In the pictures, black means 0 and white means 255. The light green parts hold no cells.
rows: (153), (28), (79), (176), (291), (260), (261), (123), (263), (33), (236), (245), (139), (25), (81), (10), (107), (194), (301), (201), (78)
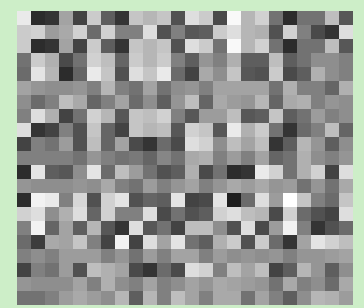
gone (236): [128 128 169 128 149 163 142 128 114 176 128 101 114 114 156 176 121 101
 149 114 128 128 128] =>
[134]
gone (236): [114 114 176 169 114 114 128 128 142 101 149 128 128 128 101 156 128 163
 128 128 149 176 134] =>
[121]
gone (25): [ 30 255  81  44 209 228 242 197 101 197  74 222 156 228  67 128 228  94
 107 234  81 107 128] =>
[215]
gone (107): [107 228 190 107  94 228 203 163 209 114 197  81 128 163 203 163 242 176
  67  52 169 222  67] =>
[60]

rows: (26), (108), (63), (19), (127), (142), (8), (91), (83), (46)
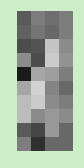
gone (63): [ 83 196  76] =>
[139]
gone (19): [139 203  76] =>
[146]
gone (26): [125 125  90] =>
[110]
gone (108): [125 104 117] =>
[97]
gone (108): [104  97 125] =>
[117]
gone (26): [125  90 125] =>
[110]
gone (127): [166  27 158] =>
[125]

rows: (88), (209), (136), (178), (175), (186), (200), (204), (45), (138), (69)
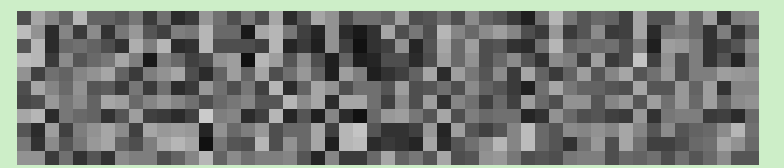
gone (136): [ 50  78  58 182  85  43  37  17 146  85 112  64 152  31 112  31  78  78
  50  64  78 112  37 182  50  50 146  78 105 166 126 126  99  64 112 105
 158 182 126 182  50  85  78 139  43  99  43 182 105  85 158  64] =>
[174]
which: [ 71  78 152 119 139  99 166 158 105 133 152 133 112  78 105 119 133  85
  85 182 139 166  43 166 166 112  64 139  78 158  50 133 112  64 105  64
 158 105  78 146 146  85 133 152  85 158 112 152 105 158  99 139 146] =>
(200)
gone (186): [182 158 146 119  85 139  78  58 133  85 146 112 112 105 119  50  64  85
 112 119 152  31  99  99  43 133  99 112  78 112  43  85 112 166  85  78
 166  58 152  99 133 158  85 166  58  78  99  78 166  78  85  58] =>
[92]
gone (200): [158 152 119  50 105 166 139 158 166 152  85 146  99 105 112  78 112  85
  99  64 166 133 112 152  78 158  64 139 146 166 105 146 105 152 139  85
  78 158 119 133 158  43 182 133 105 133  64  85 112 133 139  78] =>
[71]

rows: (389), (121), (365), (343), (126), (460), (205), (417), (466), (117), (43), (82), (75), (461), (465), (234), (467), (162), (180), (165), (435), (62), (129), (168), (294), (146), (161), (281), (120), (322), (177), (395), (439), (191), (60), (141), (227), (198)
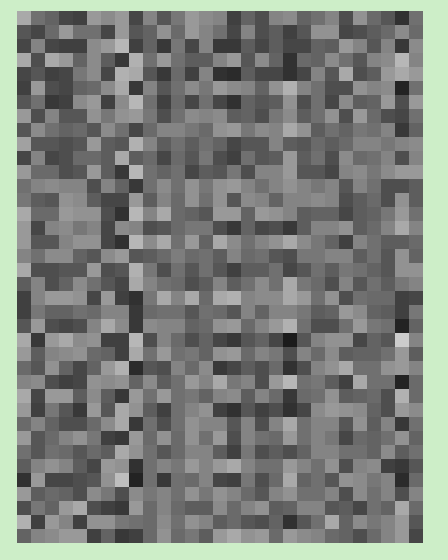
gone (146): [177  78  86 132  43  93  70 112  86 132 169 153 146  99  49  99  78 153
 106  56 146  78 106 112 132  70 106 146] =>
[139]
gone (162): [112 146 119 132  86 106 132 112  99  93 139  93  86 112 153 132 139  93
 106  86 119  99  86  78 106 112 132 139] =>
[125]
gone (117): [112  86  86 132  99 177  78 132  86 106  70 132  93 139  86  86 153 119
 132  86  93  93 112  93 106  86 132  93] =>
[161]

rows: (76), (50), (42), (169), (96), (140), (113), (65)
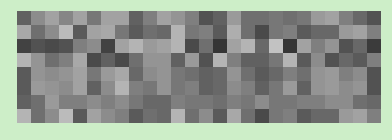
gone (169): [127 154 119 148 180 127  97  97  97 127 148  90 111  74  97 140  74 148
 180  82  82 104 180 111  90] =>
[168]
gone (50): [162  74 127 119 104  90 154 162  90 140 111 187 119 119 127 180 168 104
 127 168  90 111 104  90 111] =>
[174]
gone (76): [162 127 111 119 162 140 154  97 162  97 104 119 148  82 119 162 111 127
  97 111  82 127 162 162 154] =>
[134]

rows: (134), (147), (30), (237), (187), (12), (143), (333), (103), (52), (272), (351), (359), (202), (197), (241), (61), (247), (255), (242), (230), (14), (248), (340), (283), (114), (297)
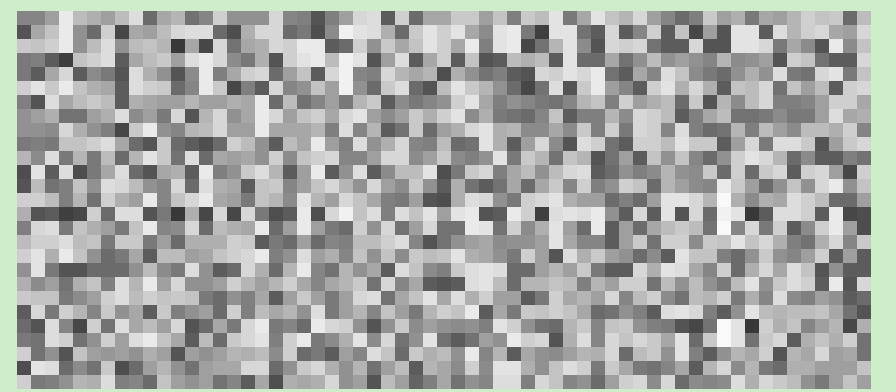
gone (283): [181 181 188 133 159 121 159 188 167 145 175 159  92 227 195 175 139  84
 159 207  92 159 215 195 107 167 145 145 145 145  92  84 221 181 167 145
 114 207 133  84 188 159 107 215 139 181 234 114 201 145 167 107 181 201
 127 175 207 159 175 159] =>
[151]
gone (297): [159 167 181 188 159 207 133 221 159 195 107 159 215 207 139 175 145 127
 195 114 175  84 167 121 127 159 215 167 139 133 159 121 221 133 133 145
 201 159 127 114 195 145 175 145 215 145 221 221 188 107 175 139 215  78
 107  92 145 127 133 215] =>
[100]

